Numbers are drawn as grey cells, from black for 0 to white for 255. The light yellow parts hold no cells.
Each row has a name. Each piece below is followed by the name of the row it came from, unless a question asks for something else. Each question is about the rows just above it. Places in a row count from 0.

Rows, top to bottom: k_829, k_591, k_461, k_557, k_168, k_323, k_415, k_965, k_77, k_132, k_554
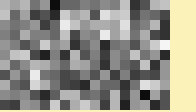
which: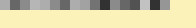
k_415
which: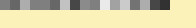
k_557
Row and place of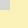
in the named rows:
k_77, 3
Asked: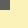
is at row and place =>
k_132, 5
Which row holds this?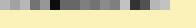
k_829

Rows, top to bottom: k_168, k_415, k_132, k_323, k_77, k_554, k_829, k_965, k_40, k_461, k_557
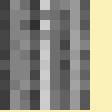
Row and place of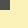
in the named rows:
k_415, 3
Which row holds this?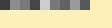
k_557
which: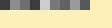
k_461

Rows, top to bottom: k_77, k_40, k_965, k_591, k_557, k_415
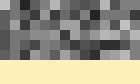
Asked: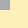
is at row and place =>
k_591, 11
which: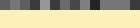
k_40

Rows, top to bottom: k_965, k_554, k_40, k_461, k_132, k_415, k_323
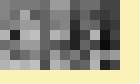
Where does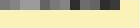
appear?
k_40
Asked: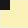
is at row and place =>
k_461, 10
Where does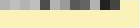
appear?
k_323
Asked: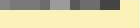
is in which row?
k_965
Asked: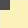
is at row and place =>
k_323, 4

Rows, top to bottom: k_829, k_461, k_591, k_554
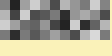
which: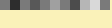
k_554
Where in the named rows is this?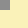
k_461, 9
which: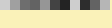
k_591
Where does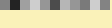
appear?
k_829
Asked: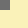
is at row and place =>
k_591, 2

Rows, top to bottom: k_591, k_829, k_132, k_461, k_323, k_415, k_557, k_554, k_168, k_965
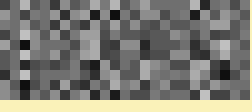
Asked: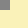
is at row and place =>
k_554, 20
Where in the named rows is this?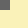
k_965, 16
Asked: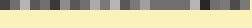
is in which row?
k_591
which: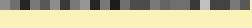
k_965

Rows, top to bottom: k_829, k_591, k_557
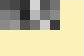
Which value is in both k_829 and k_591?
[115]
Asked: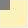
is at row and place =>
k_591, 0
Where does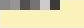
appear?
k_557
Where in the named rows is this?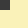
k_557, 5

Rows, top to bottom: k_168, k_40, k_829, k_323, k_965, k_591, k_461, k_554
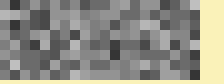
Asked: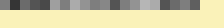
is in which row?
k_829
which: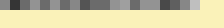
k_168
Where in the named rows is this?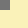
k_554, 6
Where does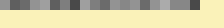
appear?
k_323

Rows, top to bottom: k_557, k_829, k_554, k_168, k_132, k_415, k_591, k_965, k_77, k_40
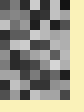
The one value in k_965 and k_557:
[123]
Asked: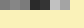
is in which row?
k_829
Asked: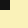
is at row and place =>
k_557, 6
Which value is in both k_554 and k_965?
[30]
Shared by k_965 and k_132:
[62]
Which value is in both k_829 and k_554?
[193]
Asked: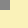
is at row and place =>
k_829, 1

